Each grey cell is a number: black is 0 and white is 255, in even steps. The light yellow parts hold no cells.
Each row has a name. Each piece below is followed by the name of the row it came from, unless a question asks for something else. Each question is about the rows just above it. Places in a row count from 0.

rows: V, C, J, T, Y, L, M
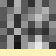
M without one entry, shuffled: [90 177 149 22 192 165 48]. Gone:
[232]
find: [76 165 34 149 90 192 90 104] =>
L
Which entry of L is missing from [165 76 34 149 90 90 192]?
[104]
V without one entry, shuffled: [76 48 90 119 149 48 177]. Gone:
[134]
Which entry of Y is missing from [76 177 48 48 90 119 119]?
[63]
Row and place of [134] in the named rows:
V, 0

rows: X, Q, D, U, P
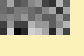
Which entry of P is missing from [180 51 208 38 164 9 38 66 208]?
[196]
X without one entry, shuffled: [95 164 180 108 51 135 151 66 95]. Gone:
[82]
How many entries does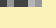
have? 6
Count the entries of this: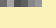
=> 6
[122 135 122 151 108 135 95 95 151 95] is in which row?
D
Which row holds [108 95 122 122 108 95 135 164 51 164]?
Q

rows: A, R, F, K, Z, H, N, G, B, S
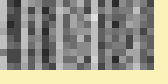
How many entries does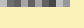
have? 10
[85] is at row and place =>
K, 4
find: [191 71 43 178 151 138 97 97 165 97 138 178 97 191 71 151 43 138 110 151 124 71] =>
A
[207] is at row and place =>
B, 13
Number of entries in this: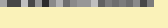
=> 22
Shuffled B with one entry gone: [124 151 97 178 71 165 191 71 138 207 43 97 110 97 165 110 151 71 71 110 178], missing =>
[55]

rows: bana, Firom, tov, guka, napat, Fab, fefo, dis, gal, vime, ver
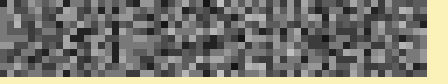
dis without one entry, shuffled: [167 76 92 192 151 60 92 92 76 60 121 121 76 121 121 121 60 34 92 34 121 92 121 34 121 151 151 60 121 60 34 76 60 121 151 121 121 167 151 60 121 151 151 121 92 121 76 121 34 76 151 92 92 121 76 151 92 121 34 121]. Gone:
[137]
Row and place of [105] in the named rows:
tov, 13
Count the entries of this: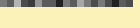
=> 19
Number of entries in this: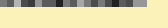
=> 21
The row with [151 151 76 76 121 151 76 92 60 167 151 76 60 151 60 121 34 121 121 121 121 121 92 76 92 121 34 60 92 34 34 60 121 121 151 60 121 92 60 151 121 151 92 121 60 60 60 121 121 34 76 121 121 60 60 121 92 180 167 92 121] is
fefo
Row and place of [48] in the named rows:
gal, 12

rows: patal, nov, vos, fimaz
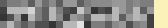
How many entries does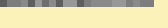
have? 22
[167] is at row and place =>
vos, 20
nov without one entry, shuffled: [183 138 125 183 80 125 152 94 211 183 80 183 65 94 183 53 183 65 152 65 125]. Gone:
[198]
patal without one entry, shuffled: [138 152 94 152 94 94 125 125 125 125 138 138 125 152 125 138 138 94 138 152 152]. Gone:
[110]

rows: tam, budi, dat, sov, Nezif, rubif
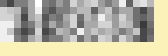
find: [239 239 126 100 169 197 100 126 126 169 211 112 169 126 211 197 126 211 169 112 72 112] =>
rubif
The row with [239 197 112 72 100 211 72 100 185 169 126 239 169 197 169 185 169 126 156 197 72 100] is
Nezif
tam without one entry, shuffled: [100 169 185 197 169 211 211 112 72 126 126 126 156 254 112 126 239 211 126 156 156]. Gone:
[224]
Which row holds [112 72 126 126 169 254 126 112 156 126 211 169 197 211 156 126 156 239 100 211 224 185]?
tam

